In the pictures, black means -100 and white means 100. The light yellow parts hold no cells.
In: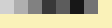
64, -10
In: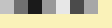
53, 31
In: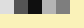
74, -1
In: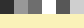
-63, 62
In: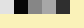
77, -63
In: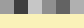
23, 38
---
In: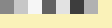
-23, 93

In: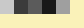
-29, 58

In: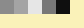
80, 80

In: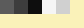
-89, 92

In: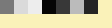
-96, 86

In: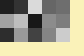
-81, 71

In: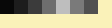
-14, 49

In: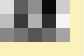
39, 91

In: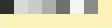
36, 91

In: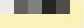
0, 84
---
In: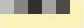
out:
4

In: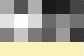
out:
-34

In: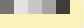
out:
78

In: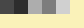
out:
-65

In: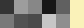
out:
23

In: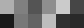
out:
0

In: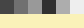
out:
-12

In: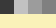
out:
51

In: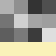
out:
13

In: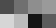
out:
-12
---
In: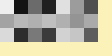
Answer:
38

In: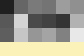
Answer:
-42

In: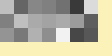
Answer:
33

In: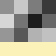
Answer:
-78

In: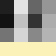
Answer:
-60

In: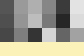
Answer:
48

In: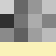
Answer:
35

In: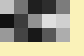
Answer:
14

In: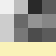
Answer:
16

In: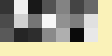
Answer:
-8
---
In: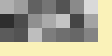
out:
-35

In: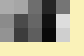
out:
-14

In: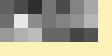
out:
-41

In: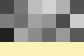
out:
64

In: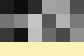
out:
29

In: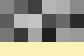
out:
42

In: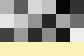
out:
52

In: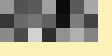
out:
-92

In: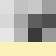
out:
52
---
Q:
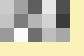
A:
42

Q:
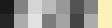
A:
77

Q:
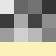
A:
-48

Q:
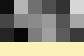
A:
9

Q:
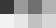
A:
51

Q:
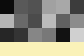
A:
-41

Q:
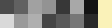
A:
37

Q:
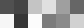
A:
98

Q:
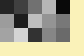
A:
49
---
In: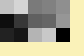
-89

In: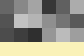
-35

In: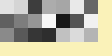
-25

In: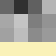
31

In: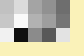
56

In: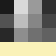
-36

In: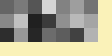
7
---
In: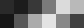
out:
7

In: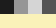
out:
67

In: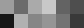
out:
-10

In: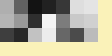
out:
-41

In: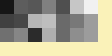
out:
11

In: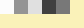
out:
-50
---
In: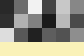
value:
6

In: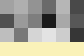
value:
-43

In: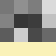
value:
71

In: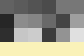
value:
-7

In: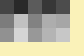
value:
-40

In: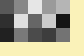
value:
42
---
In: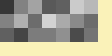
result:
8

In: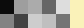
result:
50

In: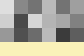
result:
31

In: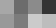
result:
59

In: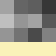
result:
28

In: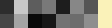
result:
-15

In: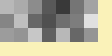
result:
-2

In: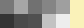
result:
52
